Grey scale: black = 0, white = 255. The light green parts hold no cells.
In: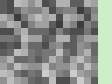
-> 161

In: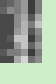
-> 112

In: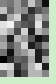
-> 182

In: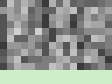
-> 138

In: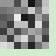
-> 114

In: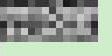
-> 111

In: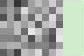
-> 175
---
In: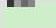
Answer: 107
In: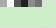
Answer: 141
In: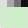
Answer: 111
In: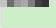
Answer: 66
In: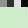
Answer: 224
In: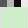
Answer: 15
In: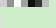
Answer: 55
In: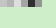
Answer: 48
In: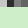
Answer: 126
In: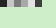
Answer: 226
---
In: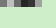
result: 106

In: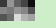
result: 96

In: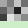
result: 196

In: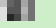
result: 85

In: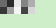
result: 231

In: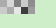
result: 127

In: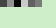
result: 9

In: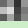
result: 49
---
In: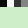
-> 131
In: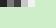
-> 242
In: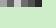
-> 41
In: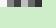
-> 50
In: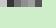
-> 85
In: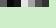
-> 51
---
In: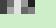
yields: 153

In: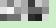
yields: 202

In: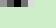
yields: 112

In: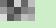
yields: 103

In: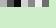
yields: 240

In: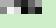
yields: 104

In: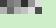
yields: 150
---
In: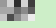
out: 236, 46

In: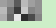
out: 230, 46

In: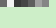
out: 243, 57

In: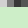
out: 209, 56

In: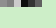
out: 203, 13

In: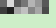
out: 217, 31
